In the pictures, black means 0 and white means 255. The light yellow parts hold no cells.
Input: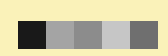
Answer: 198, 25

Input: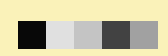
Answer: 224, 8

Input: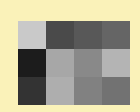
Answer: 201, 28

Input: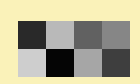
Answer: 206, 5

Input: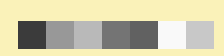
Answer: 249, 59

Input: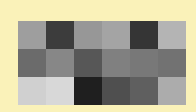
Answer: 216, 31

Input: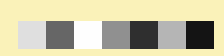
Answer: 254, 20
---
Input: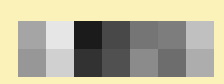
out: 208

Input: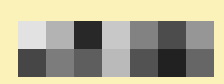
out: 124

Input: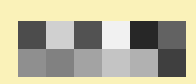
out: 129

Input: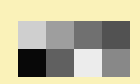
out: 96

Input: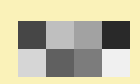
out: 96

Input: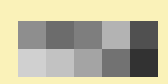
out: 194
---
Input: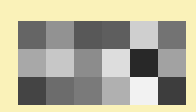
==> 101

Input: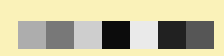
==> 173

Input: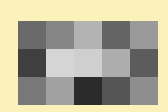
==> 106

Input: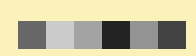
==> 103

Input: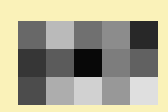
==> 104

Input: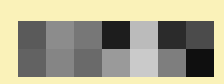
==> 90
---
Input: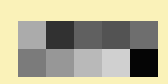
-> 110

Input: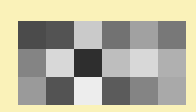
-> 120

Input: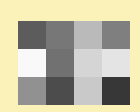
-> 127

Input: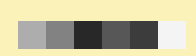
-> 244

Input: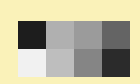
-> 100

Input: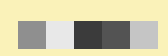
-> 197
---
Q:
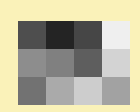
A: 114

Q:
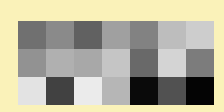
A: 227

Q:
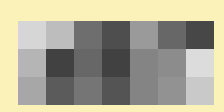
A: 167

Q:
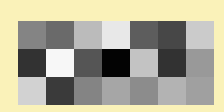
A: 210

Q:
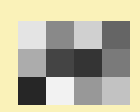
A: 38

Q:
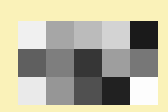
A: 234

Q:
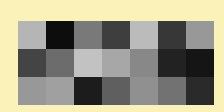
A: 152

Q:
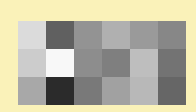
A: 168
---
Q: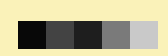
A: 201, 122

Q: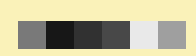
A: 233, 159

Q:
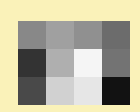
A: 245, 230

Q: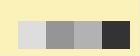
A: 221, 178

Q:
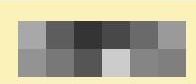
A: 204, 168

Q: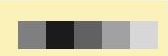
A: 215, 161

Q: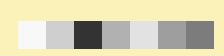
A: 248, 226

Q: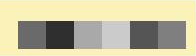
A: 203, 169

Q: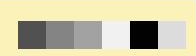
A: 241, 220

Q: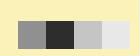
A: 232, 197
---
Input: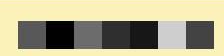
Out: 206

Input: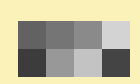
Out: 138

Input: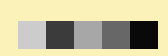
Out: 103

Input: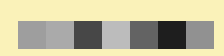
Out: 30

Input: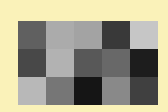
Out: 57

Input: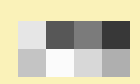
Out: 123
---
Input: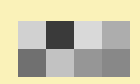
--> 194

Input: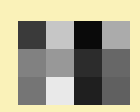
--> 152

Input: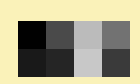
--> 37

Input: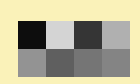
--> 95

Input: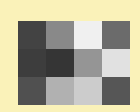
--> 53

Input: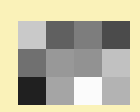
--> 152

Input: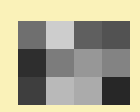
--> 124

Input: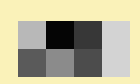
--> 139
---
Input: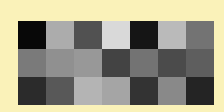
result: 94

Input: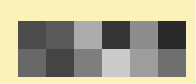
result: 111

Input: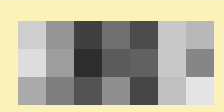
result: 134

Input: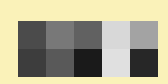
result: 39

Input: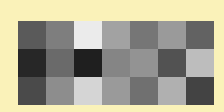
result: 189

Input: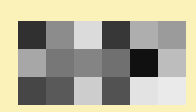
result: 189

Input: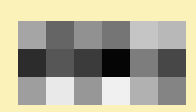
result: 71

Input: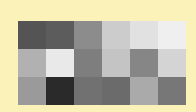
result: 212

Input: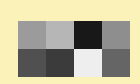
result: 101
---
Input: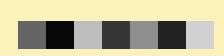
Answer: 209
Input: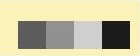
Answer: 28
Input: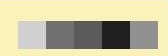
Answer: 145
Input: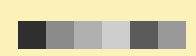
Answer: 153
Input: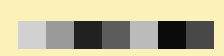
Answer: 72
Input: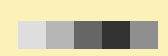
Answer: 143
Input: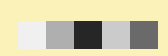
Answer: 106
